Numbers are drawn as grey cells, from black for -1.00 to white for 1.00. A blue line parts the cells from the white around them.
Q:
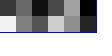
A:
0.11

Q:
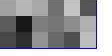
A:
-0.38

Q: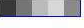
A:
0.69

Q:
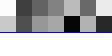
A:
0.40

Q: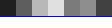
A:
0.11

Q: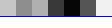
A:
-0.33

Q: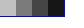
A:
-0.46

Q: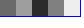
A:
0.00

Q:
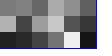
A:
0.88

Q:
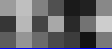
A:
-0.85
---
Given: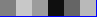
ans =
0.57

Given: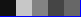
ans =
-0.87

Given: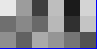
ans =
-0.24

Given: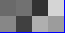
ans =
0.67

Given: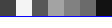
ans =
-0.31

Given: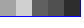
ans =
0.29

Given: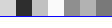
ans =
0.51
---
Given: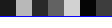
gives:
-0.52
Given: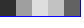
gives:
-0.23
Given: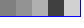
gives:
0.64
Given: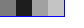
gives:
0.54
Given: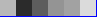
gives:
0.72
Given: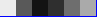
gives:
0.33
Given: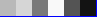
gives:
-0.85
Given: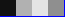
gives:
0.12
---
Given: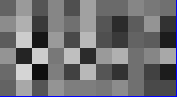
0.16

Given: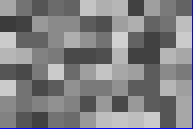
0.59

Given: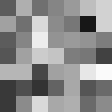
0.43

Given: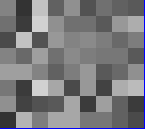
-0.07

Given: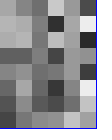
-0.19

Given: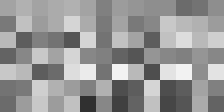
0.57
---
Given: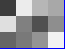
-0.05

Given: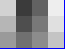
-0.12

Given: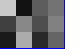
0.35

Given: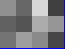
0.24

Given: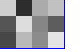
0.45

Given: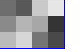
0.69

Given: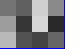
-0.36
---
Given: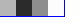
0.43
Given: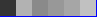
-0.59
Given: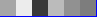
0.30
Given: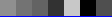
0.12
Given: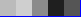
0.47
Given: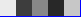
0.84
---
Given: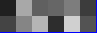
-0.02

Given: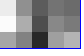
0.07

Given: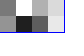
0.39

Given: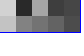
-0.51

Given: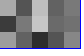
-0.17

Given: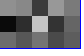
-0.60

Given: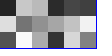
0.52
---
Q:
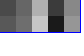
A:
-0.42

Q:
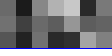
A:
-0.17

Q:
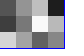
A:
-0.34

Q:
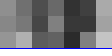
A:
0.12

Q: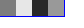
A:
-0.02

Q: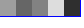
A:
0.24

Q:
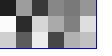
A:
-0.76

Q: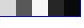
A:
0.70

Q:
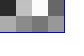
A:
-0.67
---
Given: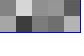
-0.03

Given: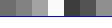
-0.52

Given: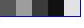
-0.54

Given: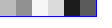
0.72

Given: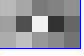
0.19

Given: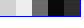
-0.16

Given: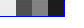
-0.37

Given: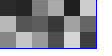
-0.39

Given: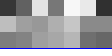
0.43
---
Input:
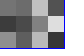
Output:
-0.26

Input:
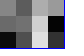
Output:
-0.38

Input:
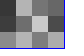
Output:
0.41

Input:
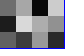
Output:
-0.53

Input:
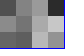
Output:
-0.26

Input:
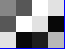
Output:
-0.94
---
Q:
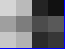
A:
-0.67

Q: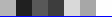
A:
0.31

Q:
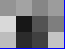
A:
-0.50

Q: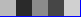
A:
-0.45

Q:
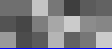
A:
-0.07

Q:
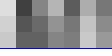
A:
0.58

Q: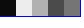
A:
-0.41

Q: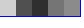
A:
-0.08

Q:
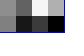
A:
-0.54
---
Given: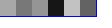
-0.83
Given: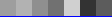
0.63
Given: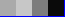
0.56
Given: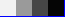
0.21
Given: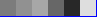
-0.19
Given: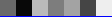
0.28
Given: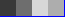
-0.14
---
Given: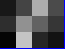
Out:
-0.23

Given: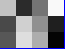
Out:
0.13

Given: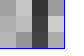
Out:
-0.53

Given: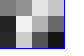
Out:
0.39

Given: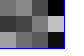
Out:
-0.03

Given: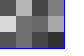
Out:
-0.17

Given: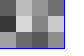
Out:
0.05
